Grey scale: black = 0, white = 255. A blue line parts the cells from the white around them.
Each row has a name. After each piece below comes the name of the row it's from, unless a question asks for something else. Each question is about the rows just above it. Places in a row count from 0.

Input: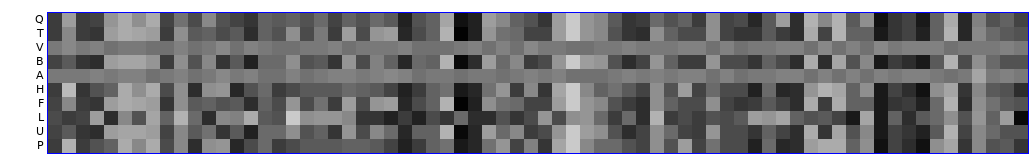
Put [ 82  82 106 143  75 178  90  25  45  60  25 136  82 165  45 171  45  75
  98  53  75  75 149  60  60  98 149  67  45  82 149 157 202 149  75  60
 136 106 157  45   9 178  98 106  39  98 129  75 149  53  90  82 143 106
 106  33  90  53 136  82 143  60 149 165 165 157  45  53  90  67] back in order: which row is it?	B
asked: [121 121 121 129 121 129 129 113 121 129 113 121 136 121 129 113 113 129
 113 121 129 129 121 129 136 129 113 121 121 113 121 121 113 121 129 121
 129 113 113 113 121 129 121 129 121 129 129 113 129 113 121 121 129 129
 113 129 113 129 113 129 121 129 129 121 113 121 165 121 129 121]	A

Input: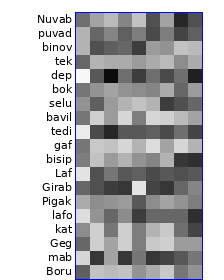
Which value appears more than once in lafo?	[103]
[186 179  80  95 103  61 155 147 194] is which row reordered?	binov

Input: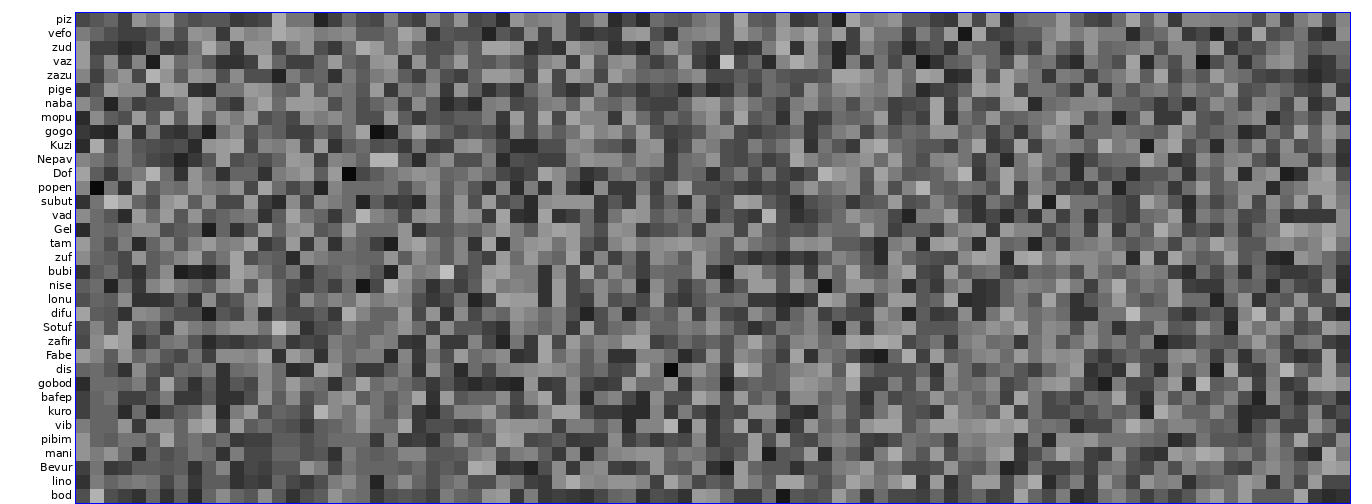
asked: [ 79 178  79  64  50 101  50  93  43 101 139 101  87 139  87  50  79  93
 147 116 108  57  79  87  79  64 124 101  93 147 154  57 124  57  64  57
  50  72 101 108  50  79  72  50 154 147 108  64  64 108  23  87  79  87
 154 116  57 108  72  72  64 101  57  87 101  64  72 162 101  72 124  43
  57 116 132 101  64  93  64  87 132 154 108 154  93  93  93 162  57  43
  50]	bod
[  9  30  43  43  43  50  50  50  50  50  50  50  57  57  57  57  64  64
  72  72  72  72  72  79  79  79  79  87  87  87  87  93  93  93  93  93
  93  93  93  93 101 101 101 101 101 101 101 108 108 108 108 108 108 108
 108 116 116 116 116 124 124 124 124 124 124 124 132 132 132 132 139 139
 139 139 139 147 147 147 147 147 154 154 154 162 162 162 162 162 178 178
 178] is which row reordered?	Dof
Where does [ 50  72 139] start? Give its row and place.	pige, 35
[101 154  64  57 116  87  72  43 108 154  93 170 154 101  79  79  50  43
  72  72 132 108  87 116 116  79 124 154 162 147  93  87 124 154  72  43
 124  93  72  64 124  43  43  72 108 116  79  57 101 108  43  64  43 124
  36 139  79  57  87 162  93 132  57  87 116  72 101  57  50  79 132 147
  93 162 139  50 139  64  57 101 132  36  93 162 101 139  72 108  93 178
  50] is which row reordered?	kuro
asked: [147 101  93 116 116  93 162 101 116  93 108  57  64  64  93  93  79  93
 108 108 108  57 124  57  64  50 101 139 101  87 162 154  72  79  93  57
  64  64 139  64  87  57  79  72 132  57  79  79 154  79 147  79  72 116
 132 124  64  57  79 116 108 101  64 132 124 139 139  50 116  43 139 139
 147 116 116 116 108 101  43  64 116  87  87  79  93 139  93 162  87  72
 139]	pibim

